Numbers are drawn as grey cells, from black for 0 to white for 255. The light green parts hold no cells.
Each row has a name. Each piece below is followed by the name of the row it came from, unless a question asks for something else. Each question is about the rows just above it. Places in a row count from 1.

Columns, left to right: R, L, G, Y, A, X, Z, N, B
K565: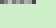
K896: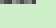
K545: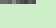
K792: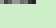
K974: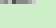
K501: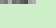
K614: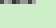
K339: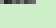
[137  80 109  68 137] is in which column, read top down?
L
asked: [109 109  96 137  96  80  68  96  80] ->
K545
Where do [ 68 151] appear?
K896
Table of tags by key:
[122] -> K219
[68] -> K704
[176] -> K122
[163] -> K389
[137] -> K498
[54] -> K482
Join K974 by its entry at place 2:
K498
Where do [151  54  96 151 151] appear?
K614
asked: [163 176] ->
K501

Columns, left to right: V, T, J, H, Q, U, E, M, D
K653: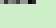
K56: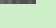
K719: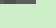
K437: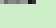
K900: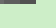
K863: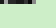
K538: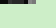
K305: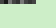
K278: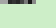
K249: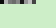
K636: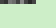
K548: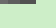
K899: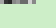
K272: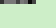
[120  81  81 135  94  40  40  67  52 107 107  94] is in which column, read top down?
H
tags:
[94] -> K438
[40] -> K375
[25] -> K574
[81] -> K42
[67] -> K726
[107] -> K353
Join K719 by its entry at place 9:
K438
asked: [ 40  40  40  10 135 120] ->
K538
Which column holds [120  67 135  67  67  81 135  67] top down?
D

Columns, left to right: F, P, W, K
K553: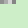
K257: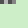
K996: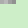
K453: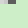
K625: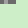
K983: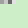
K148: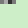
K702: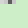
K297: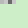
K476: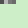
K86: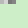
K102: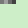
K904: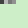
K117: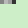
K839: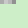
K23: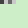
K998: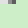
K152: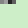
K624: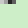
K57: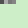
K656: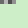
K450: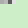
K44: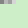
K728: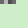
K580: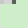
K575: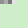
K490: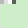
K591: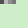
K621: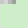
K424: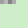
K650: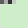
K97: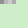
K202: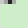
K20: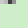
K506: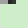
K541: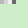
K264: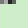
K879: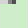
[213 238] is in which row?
K541
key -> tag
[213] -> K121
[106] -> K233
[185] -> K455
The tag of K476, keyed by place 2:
K455
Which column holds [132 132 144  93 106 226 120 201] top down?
K

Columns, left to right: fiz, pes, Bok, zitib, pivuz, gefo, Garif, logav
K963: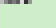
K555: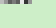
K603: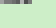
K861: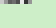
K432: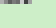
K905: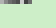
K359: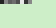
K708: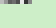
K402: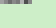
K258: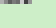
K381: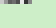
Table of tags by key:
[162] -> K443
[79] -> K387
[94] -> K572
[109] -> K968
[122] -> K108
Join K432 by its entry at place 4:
K108
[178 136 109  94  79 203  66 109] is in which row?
K905
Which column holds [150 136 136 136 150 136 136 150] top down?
pes
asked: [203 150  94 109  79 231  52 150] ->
K861
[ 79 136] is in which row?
K402
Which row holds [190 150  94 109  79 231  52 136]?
K708

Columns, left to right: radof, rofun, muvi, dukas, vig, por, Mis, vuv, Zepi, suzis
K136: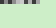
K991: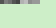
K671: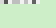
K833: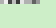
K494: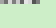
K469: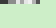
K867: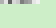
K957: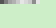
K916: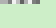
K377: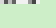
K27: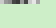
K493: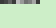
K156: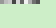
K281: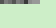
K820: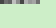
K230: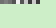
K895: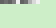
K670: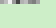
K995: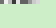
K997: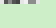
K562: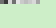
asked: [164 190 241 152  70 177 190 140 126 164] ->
K670
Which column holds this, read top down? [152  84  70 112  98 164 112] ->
radof

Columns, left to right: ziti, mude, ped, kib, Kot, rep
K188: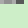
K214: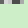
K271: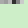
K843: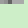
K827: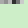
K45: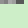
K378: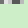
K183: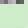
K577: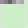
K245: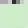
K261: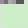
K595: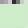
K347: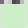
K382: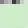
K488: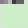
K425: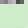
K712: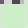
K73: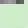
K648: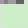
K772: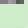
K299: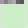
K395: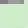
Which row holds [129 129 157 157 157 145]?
K395
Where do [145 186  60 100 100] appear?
K488
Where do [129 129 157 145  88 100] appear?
K772
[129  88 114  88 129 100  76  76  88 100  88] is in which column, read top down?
Kot
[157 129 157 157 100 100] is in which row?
K648
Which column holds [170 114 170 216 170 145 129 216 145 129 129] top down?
mude
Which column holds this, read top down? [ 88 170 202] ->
rep

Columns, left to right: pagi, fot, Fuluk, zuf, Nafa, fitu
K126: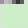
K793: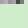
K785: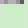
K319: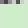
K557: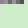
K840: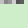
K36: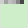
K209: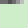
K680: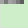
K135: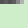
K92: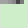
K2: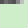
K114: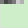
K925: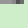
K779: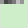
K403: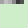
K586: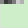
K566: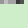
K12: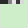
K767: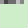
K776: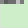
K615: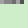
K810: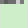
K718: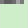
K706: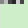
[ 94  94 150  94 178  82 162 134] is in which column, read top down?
Fuluk
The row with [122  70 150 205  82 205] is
K319
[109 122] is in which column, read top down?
fot

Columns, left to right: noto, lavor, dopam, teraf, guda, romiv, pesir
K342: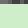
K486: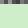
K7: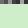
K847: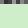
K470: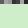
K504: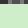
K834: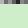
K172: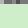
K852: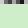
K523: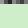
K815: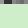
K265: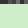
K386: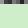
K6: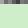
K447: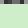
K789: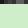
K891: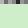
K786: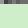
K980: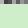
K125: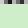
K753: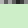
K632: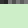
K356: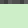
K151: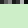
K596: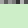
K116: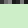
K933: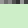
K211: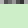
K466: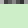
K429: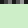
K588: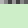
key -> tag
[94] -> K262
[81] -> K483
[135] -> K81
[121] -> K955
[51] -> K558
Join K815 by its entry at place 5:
K955
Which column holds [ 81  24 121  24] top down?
teraf
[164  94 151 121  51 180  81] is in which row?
K596
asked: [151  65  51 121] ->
K386
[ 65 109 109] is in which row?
K447
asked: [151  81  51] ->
K211
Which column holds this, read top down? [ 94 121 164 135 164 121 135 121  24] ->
romiv

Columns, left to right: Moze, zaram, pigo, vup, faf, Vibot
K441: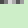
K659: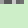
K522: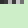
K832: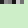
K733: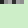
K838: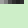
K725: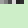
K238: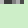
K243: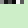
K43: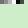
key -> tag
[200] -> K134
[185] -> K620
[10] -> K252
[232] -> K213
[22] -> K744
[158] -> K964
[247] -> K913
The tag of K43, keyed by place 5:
K252
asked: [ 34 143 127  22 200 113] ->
K832
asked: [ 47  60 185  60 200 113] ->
K522
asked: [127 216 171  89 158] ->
K441
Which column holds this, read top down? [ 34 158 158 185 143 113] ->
Moze
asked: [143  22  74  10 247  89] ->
K243

